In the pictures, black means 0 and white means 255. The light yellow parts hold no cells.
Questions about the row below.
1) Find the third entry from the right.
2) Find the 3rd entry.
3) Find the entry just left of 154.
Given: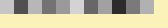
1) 43
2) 183
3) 115

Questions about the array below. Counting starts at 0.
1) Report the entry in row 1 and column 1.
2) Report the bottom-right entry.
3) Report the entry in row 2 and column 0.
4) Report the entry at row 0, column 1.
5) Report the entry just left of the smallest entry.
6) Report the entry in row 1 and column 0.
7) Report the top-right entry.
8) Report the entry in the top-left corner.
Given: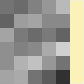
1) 157
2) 49
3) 164
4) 107
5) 91
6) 99
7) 185
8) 115

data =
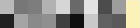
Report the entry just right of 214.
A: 105
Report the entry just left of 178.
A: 125
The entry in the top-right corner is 157
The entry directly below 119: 165
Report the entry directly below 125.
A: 138

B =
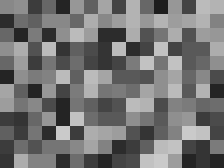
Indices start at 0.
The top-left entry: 136
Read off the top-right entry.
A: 179
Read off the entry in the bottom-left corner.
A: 52
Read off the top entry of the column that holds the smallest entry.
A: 29
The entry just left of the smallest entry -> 103
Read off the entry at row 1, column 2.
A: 96
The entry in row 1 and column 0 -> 44
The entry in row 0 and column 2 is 60
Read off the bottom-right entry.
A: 36
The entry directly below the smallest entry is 179
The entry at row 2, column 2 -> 123
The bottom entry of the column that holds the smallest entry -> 202
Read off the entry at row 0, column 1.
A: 143
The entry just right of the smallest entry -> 151
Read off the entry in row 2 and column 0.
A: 103
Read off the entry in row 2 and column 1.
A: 36

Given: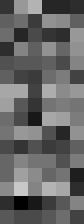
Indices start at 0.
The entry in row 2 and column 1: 38
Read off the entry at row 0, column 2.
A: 179
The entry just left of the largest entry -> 139
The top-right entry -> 45
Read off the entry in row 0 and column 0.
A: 52
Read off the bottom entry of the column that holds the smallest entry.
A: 74
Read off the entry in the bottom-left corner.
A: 88
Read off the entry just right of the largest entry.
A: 132
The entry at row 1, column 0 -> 96
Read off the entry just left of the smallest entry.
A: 45
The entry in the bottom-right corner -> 66
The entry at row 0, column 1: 152
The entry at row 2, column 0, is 109
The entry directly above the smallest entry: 200
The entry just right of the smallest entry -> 24
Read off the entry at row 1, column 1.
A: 109
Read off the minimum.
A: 1

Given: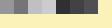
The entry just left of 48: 204
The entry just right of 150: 117

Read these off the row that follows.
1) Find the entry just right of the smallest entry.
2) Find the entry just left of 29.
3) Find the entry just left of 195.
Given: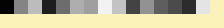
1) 132
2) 188
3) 242

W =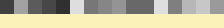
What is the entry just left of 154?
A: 199
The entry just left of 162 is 64

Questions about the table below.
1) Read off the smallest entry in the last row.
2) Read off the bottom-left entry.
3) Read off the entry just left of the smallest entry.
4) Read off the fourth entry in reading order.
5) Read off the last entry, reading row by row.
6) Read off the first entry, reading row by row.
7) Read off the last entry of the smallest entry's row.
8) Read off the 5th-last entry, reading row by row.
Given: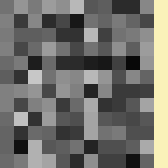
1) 16
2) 106
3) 64
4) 156
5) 100
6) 114
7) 149
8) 143

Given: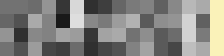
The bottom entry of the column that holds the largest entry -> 108
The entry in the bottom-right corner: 170
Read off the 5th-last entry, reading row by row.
163
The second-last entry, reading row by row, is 190
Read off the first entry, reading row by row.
114
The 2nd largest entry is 216
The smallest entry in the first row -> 48
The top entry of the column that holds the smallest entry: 54
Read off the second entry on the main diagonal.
82
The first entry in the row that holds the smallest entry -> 102
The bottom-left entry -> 114
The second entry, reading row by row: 114
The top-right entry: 170
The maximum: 222
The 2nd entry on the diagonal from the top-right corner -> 210
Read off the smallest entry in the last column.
96
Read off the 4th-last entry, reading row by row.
90
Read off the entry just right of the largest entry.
136

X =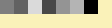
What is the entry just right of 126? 98
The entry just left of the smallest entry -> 180

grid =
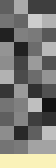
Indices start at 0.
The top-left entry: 95
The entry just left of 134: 95
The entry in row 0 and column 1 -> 170
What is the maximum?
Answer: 205
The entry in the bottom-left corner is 116
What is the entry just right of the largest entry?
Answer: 178
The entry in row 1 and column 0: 116
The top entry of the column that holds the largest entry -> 62
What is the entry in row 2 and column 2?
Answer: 122
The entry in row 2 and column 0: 33
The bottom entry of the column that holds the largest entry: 163

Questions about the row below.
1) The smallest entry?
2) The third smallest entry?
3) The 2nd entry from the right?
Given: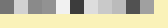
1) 60
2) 116
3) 81

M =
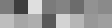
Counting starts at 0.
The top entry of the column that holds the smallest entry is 62
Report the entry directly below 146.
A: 152
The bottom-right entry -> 159
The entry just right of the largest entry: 123
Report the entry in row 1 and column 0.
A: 190

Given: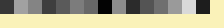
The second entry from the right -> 217
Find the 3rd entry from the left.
132
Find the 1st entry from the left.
55
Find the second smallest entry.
29
